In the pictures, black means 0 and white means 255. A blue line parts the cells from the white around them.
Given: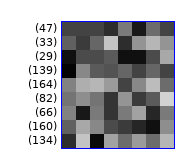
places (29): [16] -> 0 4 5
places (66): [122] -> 2 4 7
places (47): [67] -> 0 1 2 7

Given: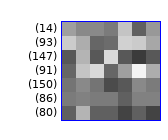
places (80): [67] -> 4 6
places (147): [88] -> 0 2 4 6
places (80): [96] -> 0 2 3 5
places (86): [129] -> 1 5 6
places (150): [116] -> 0 2

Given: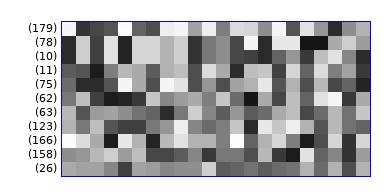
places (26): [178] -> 17 19 21
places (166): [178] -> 5 9 10 14
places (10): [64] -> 2 13
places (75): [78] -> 6 9 11 17
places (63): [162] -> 3
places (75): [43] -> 1 2
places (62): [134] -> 7

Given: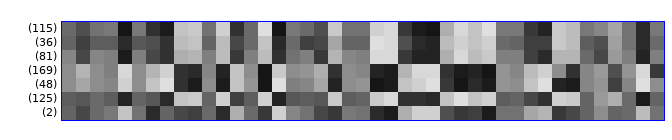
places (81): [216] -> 22 23 28
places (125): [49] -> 24 25 34
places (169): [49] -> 8 19 27 36
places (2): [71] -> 1 8 18 36

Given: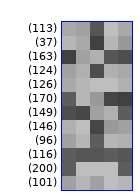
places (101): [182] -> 1 4
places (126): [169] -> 0
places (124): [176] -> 1 3
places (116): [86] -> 1 2 4
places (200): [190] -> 1 2 3

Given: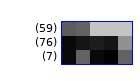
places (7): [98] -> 1 4
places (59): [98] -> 1
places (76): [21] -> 1 3
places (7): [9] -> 0 2
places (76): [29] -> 2
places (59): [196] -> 2 3 4

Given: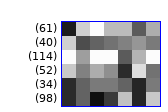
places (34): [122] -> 2 3 6
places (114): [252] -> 0 2 3 6

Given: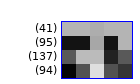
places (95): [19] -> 0 1 3
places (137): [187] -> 1 2
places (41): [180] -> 0 1 3 4
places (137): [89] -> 0 4
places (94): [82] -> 1 3

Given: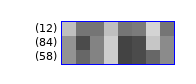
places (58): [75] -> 5
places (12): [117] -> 1 2 4 7
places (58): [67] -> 4
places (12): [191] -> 0 3
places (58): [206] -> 3

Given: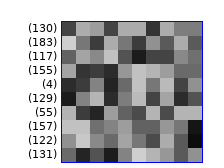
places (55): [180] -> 0 6 8 9
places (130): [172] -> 1 4 5 7

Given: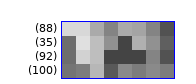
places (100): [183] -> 2
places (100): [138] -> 4 6
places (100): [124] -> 1 5 7
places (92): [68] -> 3 4 5
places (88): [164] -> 5
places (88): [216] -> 0 1

